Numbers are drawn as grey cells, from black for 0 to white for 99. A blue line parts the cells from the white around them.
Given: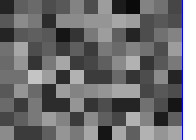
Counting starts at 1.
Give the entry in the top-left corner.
14
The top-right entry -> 27
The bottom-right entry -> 65
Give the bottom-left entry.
54
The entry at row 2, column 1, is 34
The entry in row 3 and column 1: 14
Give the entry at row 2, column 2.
54
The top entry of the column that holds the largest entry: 41
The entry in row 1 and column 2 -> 37
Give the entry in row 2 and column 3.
47
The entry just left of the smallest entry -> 11
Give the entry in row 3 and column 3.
37
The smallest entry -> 4
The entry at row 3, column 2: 34
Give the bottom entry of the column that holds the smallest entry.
37
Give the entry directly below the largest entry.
41
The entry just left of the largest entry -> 44

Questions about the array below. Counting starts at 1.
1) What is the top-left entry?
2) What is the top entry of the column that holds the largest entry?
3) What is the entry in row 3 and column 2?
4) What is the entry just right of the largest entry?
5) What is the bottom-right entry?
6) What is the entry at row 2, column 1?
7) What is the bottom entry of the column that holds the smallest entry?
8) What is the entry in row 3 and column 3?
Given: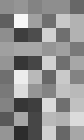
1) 55
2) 58
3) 24
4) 62
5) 65
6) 37
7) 17
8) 30

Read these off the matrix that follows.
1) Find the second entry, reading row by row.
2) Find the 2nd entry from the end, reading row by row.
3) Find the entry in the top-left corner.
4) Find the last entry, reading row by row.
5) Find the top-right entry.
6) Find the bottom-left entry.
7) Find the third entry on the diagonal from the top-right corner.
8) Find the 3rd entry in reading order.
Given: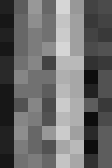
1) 36
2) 19
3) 13
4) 36
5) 29
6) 9
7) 62
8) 59

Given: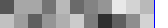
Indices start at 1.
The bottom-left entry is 75
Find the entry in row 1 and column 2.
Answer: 65
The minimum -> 18
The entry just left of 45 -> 65
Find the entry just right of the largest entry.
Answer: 82
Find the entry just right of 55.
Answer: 82
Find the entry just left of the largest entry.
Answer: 58

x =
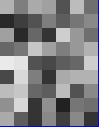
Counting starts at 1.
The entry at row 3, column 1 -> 62
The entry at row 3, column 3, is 40
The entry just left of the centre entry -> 32
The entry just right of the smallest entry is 46
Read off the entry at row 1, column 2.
49
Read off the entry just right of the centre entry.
36
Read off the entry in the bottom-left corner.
66
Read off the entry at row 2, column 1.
16
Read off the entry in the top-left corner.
69
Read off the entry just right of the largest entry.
88
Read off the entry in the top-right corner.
43
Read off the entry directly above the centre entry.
62
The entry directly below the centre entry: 20
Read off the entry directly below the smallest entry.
24
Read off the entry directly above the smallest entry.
73
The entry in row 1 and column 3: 66
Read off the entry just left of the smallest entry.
56
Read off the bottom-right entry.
20
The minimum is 13
